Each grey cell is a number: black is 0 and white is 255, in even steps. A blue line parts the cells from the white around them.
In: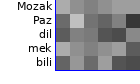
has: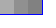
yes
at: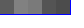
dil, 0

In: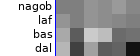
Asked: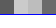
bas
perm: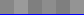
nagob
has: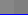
yes
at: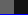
dal, 4
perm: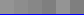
laf
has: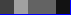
no
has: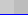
yes

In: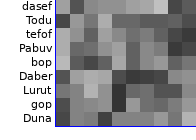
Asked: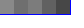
tefof
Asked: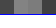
Duna
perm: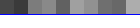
Pabuv

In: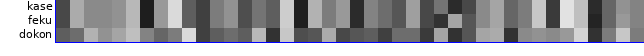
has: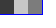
no
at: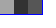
dokon, 27
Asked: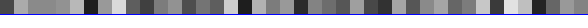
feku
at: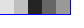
feku, 36

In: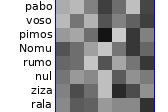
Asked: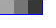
rumo
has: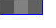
yes
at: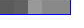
rala, 1
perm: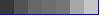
rumo
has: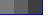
no
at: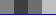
pabo, 2

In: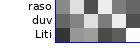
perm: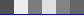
duv
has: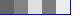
yes

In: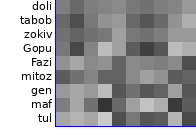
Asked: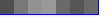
tabob
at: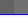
zokiv, 1
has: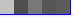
no

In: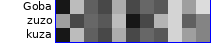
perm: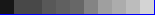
kuza
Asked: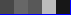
zuzo
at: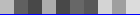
Goba, 1

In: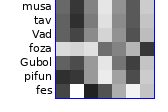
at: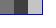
Gubol, 4
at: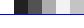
fes, 1
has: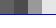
yes

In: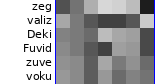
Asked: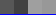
Fuvid
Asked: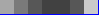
valiz
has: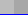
yes

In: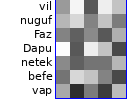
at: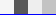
vil, 1
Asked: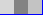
nuguf

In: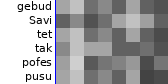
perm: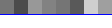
pofes
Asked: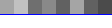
tet

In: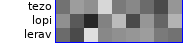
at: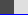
lerav, 1
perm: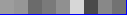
tezo
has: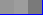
yes
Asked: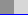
tezo

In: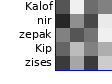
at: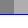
Kip, 2
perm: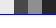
nir
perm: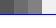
Kalof

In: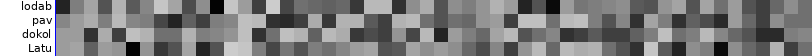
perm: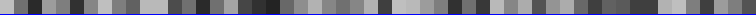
pav
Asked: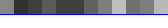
dokol
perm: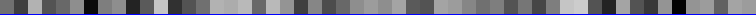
Latu
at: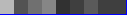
dokol, 32
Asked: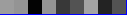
Latu
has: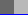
yes

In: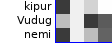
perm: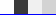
kipur
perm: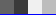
nemi
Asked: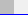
Vudug
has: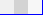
no
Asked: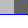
nemi

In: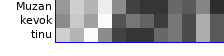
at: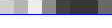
Muzan, 1
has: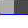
no
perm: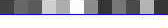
tinu

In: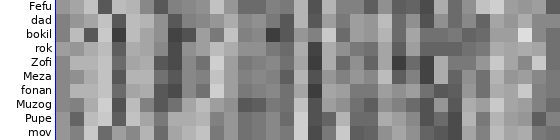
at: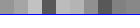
dad, 1
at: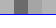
mov, 6
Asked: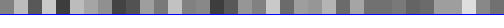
bokil
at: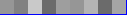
bokil, 17

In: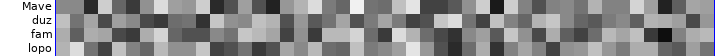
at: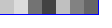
duz, 27
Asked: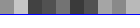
lopo
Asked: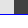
Mave
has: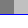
no
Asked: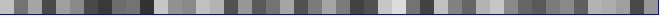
duz
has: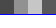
no
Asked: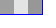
lopo

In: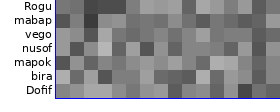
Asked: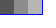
nusof
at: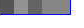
nusof, 6
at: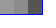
vego, 0
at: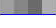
mapok, 8

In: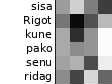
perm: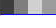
sisa
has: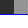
yes
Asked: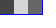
ridag
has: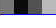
yes
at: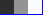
kune, 1

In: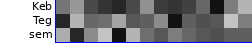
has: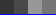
no
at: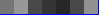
Keb, 0
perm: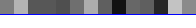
sem
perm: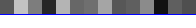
Teg
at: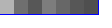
sem, 5
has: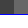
yes

